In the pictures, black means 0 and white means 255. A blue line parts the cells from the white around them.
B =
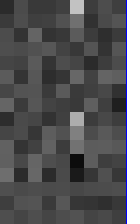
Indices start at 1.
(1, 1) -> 43
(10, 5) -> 81
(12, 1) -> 96
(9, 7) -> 60
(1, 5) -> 64
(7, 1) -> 70
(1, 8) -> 77
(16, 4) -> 69
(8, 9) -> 31
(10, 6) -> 128
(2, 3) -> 63
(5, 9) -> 76
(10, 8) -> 89
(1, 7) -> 61
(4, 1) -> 78
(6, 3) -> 87
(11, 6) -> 114
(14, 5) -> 76
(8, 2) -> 59
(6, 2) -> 52
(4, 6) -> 56
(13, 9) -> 55
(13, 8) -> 80
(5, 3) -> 90
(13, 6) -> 26
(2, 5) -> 81
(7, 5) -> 90
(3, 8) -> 46
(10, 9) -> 77
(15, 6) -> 54
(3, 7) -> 60
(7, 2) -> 83
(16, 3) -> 78
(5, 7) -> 43
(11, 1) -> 97
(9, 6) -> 173

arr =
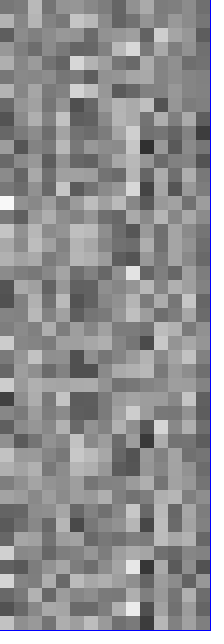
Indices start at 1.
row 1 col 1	119
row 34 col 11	150
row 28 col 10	119
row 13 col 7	158
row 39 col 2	166
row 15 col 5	120
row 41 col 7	110
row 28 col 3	176
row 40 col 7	150
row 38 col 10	182
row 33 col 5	120
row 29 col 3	173
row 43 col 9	121
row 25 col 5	160
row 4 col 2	127
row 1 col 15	111
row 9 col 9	181
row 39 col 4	115
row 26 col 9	133
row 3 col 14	151
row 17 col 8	142
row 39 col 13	167
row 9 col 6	94
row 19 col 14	137
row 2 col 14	139
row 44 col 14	156
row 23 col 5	161
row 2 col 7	184
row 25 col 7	167
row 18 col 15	110
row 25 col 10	118
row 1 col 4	116
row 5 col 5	100
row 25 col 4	123
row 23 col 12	110
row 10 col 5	163

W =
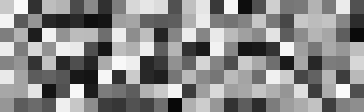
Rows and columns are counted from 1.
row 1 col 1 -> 200
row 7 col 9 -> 114
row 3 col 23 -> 181
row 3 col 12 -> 36
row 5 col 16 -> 132
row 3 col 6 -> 188
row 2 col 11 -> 97
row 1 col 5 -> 180
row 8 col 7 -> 141
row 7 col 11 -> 177
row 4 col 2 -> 124
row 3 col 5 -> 146
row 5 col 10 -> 238
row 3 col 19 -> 137
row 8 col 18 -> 93
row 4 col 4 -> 146
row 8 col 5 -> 239
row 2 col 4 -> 40
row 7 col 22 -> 223
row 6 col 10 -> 203
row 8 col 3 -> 107
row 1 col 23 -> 179
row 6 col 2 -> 164
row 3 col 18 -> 160
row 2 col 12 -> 91
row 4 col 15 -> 26
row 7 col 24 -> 172
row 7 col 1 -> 167
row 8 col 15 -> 205
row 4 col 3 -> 215
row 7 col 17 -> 159
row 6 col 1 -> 233
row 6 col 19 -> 109
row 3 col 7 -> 187

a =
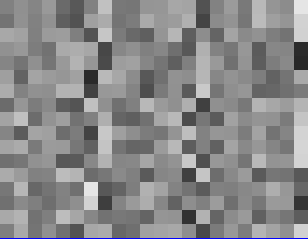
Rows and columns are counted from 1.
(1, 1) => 129
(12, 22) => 211
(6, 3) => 164
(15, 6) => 143
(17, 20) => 163
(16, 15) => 178
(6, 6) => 161
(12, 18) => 117
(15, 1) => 112
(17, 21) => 144
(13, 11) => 90
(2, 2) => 145
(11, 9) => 116
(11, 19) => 151
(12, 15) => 80
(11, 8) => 196
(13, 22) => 88
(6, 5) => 150
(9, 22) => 196
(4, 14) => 88
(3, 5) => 157
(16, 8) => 114
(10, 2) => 92
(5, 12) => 117
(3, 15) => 141
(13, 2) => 155
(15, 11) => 173
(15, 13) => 98
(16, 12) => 149
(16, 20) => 131
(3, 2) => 162
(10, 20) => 115
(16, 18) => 154
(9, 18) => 139
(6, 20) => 98
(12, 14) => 200
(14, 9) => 100

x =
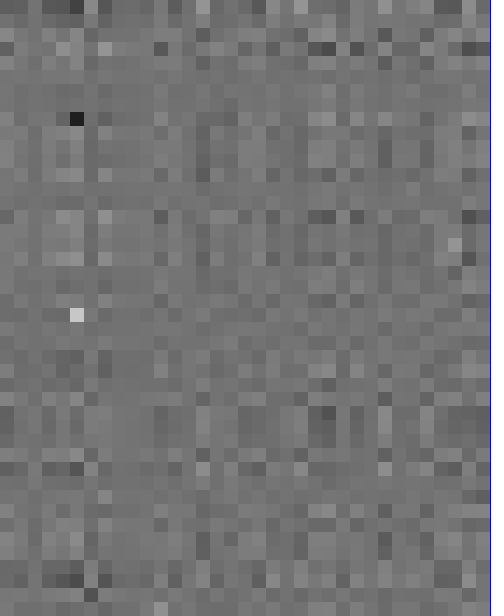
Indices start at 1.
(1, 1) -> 94
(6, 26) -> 112
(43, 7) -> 82
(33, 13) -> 126
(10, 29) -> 113
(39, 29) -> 117
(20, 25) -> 112
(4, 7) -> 115
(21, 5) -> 105
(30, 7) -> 123
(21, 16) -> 110
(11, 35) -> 127
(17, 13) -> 123
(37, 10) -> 112
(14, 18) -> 117
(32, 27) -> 113
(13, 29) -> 111
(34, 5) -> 102
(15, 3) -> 114
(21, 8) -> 103
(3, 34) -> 119
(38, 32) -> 120
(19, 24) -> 99
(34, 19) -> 96
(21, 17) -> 106
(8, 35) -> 118
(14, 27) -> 114
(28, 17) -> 116
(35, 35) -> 114
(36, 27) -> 114
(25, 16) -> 118
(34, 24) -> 104
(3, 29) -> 119
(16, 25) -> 128
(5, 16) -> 113
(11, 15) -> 103
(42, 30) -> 128
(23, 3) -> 114
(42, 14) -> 118
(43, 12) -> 112
